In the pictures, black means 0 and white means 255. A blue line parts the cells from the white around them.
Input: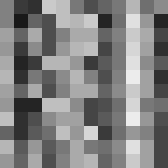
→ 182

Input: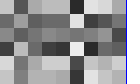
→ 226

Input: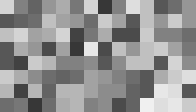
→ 87

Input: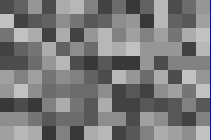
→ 76

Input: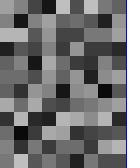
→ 191

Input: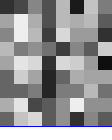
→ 26

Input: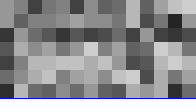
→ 161
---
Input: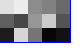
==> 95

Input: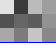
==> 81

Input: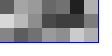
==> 215

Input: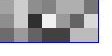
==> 142

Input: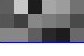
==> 85

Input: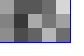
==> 130

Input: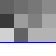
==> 57

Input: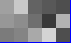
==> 151

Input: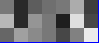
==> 183

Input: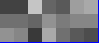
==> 112
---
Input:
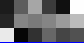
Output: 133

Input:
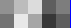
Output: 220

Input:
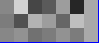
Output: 102

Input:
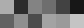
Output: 110

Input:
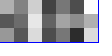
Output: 164

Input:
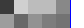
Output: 188

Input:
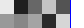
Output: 103

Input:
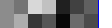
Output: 32
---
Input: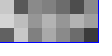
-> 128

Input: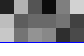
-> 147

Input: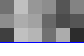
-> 181

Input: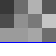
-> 166

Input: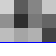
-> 177

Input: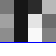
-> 249

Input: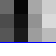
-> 157

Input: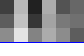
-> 131

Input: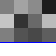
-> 72

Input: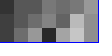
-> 152
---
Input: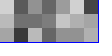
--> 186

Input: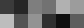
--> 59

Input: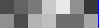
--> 75

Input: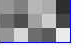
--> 109

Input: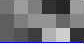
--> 94

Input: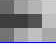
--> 61
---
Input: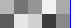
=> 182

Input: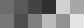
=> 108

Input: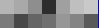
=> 181

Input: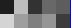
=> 30

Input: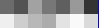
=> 107

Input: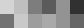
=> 212

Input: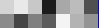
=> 212

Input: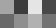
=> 165

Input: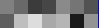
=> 128
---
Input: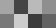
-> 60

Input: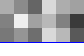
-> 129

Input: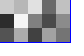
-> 74

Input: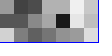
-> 230

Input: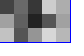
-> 85

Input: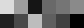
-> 64

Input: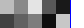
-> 14

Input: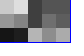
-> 111

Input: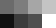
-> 79

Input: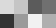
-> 241
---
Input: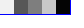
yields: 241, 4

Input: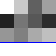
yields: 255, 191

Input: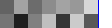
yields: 99, 88

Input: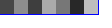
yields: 71, 190

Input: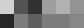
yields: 209, 135

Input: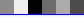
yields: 139, 76

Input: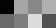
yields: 3, 81
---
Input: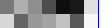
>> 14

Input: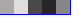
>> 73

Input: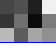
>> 80

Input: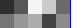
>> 245

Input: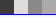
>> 221

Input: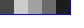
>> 161

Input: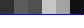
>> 198
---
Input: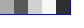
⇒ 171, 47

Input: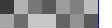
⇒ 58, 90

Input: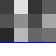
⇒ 62, 113

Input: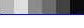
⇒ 182, 12

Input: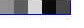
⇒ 144, 71

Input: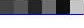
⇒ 67, 197
